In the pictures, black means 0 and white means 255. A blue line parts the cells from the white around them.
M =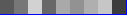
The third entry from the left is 210
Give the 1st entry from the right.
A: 60
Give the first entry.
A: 89

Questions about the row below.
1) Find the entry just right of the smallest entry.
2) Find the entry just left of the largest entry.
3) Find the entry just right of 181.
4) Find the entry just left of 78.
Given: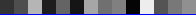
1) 237
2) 5
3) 29
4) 51
